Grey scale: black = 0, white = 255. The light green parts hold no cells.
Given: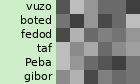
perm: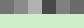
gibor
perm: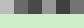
boted
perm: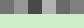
fedod
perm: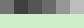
Peba
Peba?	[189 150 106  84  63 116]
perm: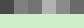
gibor
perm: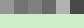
fedod

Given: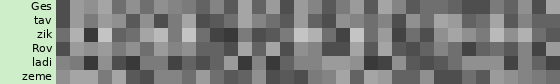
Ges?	[ 78 155 144 165 111 144 111 144 132 123  99 132  89 165  99 155  78 155
 132  89 123 155  89 165 132  89 111 111  99  78  78 123  99 144  78 165]
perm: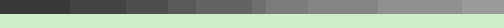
ladi
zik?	[111 177  57 196  99 111 165 186 123 196 111  67  57 123  78  89 123 196
 177 111  67 196 111 155  67 111  78 144 165 144 123 186 144 177 111  89]
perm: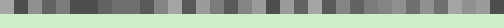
Ges
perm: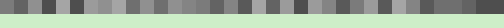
Ges
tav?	[ 78 155 123 155 144  89 144  78 123 165  78  89 111 165 132 111  89 155
  99  78 144 132 111 132  78 144 111 165 155  99 111 165  89 132  99  99]

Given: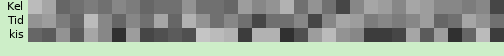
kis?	[102  91 147  91 166 135  48 157  70  80  91  80 197 187 178  60 178 178
  48  80 157 187 147 135  60  60  70 166  91 157  48 102 187  60]
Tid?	[147 157 124 102 187 135 102 135 112 166 102 178 147 112 135 112  70 112
 112 135  70 135 166 157 124 135 124 135 157 102 112 166 147 112]
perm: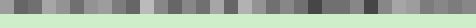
Tid
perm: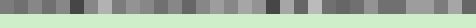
Tid
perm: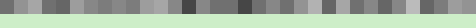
Tid

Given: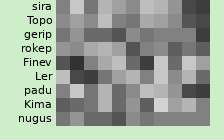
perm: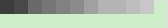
Ler
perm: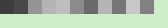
padu

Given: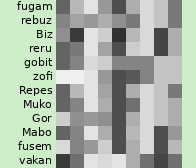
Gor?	[205 143 152 143  78 173 217 195 173]
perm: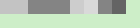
gobit

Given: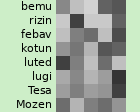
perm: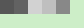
bemu
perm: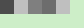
febav
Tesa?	[157 127 157 148  64]
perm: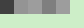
Tesa
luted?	[ 64 127 191 109 191]

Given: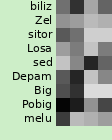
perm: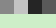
Depam
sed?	[195 135  37 100]
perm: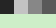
Depam

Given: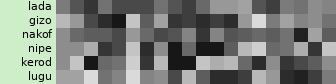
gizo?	[184 152  73  44  23 196  93 162  53  62  44  62  44 152 218 123 162 132
 141 114]
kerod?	[141 196  23 105 114 206  53 184  23  23 196 173 184 105  44 141  53  73
  93 141]
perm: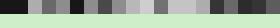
nipe

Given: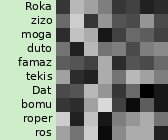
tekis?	[161  44  33 172 115 184 161 126]
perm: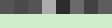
famaz

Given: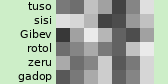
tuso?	[121 110 193 161  67 133 223]
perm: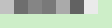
rotol
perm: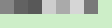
gadop
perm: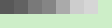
gadop
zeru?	[170 110 133 205  88 121 214]

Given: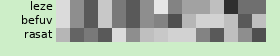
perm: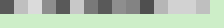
befuv
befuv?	[219 142  89 200 121  89 142 131  79 182 210 210 191  89 191]

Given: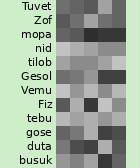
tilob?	[162 139 139 162 194]
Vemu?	[194 150 183 139 183]
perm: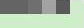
Tuvet
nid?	[194 174 162 139 139]
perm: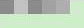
nid
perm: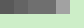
Zof
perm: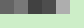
gose

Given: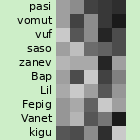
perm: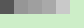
Lil
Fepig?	[150 169  98 201 159]
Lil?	[169 201 159  86 150]
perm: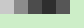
kigu
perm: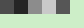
vuf

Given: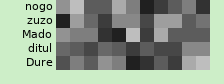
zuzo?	[ 32 158 104  60 136 136  71 158 158  92 115]
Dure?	[ 81 126  92 146 126  32  50  92  60 170 190]
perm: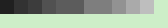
Dure
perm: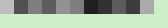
Dure

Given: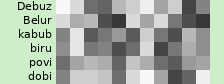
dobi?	[131 206 206 196 110 218 248 164  68 100 239]
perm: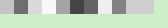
dobi

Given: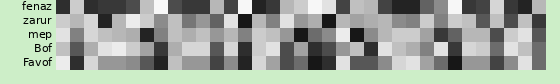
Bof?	[192  87 174 226 236 204 162  56 174 214 214  87 214  46 204 226  76 162
  46  76 151 192  46 226 192 174 129 226  56 214 204 108 226 192 108]
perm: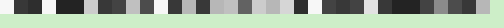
fenaz
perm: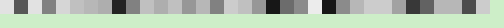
mep
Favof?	[236  46 214 151 151 139  87  35 192 151 151  67 139  35 214 162  76 108
  23  46 226  87  87 139 214 226 162 108  23 151 151  67 139 226 108]

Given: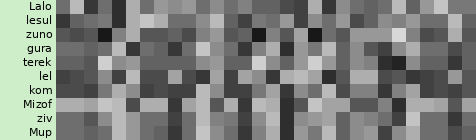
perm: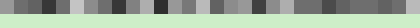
Mup
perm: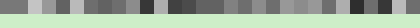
Lalo
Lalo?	[110 186  55 110  46 174 110 152 140 152 110 140 110 129  98  98  75  65
 174  55 140 110  98 110 186  98 152 196 120 120]

